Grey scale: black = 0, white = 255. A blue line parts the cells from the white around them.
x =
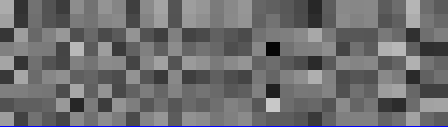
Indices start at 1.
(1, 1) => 172
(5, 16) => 122
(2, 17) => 138
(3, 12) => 63
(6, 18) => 68
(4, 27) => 92
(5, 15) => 146
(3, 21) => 127
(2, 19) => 98
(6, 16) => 96
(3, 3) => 104
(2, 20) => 115
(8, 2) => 95
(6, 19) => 120
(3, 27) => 86
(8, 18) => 121
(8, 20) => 200
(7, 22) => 120
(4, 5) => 68
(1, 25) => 137
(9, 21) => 93
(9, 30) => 163
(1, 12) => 164
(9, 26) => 129
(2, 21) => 90
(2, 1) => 160
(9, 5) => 70
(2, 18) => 148
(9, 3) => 114
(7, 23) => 119
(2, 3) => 111
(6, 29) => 124
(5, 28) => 86
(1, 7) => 114
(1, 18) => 150
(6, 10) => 147
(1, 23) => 39
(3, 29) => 106

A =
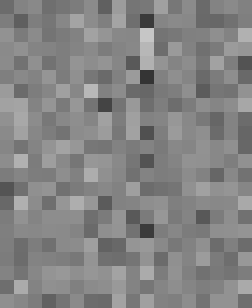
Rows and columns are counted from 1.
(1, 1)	108
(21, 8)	142
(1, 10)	117
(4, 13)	154
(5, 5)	126
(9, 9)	125
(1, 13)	119
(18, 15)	144
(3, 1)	146
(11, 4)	148
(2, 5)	135
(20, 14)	128
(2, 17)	113
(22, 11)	160
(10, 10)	162
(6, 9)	129
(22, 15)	115
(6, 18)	105
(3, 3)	139
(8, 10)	153
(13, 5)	142
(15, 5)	150
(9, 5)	136
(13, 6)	129
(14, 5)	113
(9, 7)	133
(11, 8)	117
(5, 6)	148
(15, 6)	174
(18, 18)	108
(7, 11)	103
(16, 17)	142
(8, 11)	110
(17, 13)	135
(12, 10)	118
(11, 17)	144
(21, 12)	133
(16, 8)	123

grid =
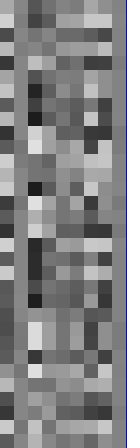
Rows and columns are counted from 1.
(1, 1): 169
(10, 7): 57
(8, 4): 116
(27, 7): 97
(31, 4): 116
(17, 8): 55
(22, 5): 101
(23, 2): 134
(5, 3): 190
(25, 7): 69
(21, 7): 120
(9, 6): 88
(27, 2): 118
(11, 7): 69
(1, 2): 134
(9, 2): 136
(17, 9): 122
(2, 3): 67
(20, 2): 134
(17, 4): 162
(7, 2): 134
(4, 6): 157
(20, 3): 44
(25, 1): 86
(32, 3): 180
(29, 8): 98
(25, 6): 157
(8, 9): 131
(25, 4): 158
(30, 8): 56
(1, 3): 85
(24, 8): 143
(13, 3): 116
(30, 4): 154
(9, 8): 76
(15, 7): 58
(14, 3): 28
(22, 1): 91
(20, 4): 94
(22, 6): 87

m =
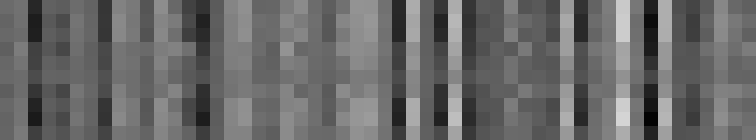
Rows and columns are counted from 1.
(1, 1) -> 107
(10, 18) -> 131
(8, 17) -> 134
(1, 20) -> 102
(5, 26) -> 138
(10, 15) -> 61
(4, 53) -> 110
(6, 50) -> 89
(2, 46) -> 109
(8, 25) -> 121
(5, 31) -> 97
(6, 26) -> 123
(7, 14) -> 95
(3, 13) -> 111
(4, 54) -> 124
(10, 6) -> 106
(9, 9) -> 137
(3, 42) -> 41
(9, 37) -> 115
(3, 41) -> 158
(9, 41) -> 174
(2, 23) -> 111
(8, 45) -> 205
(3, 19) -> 106
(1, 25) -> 113
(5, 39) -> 89
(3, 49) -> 83
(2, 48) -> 174
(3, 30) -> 168
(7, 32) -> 48
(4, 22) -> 104
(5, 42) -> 77
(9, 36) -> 87
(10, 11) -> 100
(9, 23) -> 111
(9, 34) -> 43
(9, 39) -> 93

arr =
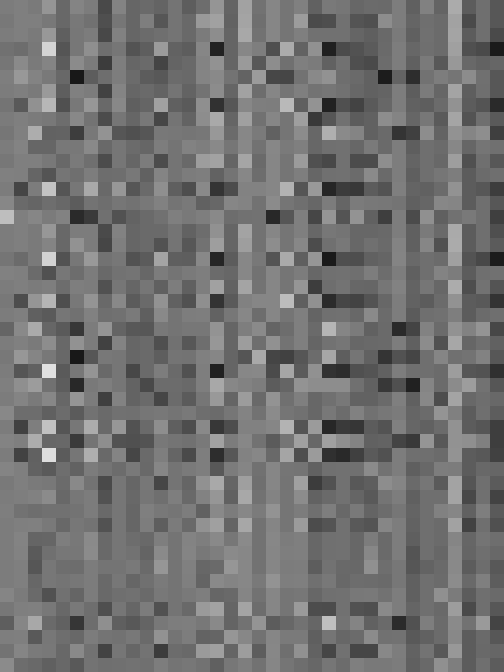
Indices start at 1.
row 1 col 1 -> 124
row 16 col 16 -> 137
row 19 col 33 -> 160
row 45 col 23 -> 102
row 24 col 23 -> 106
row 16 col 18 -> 113
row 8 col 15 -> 143
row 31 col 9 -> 151
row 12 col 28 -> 142
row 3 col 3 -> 122
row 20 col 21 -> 117
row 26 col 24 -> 167
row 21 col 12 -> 96
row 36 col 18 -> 168
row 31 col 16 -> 55
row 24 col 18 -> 126
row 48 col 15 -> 114
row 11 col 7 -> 137
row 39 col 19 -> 114
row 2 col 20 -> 134
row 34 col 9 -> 108
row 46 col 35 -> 106
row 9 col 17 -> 101
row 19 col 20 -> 84
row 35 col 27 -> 94
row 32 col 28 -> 99
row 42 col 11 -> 112
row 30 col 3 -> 109
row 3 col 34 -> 92
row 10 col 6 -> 61
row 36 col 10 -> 104
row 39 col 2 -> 131
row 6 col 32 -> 125
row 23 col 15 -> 126
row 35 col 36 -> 91
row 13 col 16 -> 98
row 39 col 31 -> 111
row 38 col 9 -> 118
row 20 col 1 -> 129
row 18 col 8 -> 70

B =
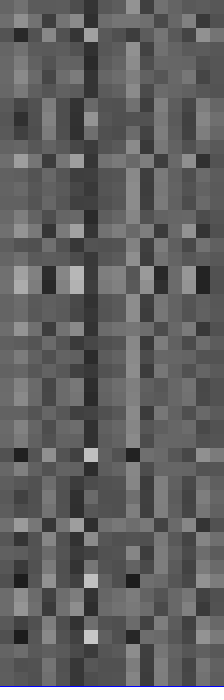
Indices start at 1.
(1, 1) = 101
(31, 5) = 104
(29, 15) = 73
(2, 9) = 117
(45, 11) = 66
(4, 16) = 87
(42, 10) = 29
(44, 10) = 121
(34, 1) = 103
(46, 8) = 95
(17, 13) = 105
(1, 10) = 147
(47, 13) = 99
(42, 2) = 29
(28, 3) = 106
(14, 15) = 99
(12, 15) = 49
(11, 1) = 99
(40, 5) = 84
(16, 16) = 84
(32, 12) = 103
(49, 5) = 83
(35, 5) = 82
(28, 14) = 115
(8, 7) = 105
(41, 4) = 123
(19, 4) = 93
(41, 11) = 74
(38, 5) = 118
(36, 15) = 126
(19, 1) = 101
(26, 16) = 83
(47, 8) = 85
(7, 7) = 52
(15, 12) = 123
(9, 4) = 131
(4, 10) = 145
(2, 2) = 144
